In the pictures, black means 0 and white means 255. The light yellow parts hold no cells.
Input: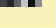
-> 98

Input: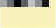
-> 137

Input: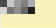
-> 171

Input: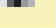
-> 153

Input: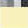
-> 128

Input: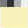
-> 121

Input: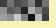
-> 171

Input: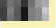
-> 168
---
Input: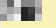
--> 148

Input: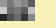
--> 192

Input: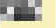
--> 219

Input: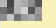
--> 156

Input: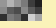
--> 61

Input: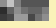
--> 126

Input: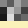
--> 65

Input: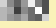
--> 80

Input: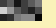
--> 76
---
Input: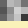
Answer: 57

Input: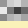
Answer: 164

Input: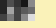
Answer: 221

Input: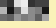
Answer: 165

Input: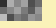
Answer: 136

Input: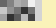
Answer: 212

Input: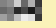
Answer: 56

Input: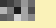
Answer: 137

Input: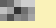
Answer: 165

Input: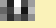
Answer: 143
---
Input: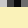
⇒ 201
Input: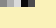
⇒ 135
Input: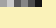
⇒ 163
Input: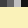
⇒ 63
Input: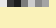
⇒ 232
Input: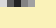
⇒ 217
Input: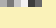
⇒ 174
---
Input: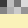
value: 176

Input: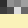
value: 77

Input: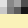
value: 124

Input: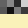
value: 17

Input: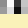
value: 222

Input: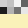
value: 178
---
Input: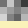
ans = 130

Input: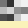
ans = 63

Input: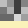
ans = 104

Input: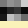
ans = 191

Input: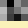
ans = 62

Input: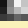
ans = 71
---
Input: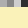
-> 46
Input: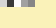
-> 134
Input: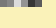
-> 91
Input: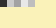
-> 190
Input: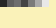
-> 232
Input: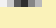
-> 186
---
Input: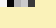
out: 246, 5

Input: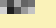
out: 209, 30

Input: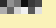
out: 240, 14

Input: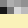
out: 216, 22

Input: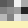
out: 241, 35

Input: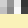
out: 249, 53

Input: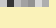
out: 216, 53
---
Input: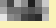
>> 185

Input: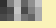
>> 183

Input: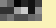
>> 5

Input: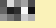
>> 132

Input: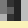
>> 35

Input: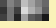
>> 104
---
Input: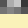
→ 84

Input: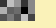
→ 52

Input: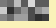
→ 121

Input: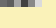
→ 107

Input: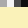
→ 170

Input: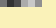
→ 117

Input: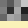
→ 115

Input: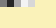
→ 124
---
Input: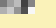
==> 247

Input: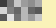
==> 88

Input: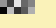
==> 175

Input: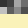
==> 78

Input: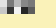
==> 93

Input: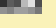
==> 119
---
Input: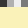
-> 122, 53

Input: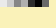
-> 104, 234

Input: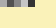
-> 51, 172

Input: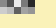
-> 40, 205

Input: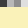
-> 223, 60

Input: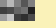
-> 127, 157
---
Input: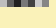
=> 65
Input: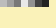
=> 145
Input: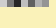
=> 96
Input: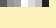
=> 220
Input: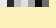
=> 162
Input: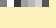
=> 183
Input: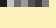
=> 84
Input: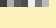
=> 238
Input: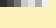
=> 226
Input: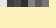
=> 131
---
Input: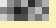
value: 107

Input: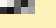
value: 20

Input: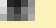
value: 100

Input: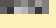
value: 54

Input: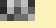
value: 176

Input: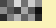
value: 87

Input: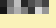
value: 137
